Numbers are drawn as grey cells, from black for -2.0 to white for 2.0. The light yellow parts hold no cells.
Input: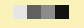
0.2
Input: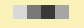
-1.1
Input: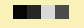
1.4
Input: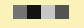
1.1
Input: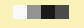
-1.6
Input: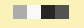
-1.4
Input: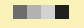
1.3
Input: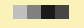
-1.6
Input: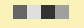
-1.2
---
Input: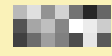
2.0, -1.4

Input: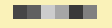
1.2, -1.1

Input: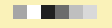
2.0, -1.5

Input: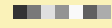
1.9, -1.2

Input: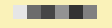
1.6, -1.2

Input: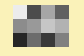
1.7, -1.4

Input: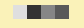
1.5, -1.2
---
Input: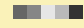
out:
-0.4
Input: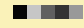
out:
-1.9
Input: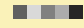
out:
-0.5
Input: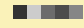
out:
-1.2
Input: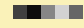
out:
-1.0
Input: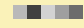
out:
0.9
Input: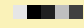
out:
1.6
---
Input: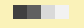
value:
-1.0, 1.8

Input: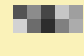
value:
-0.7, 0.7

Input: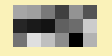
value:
0.6, 0.8

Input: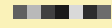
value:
-0.5, -0.3

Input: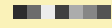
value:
-1.3, -0.7

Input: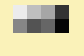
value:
1.7, -1.9

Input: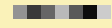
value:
0.3, 1.2
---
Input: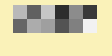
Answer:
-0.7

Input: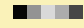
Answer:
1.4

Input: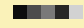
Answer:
-0.1

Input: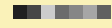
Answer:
0.1

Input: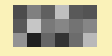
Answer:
-1.2

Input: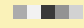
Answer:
-1.1

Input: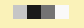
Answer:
-1.6
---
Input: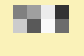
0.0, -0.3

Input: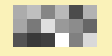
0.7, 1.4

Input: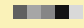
-0.5, 1.4

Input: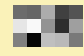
-0.3, -0.1

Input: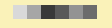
1.4, -0.3

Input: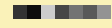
-1.2, 0.3

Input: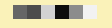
-0.4, 1.8
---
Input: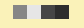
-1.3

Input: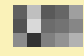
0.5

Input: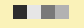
0.8

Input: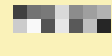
0.8

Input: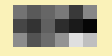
0.1

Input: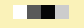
1.2

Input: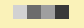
-1.1

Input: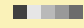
-0.3
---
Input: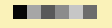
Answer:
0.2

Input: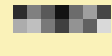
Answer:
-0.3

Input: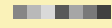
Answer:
0.6

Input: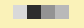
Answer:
-1.3

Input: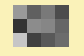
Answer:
-0.5

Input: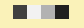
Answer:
1.8
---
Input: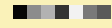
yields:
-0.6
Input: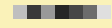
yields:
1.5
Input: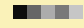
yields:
1.1
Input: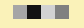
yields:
0.0
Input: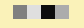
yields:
0.7
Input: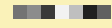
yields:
-0.5
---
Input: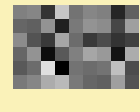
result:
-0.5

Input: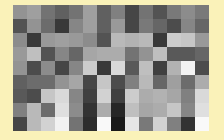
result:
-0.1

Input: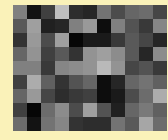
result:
-0.9

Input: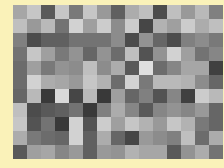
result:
0.0

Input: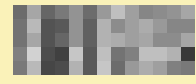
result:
0.6

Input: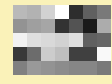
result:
-0.1

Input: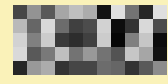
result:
1.5

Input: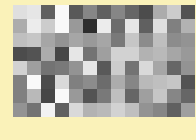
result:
-0.7
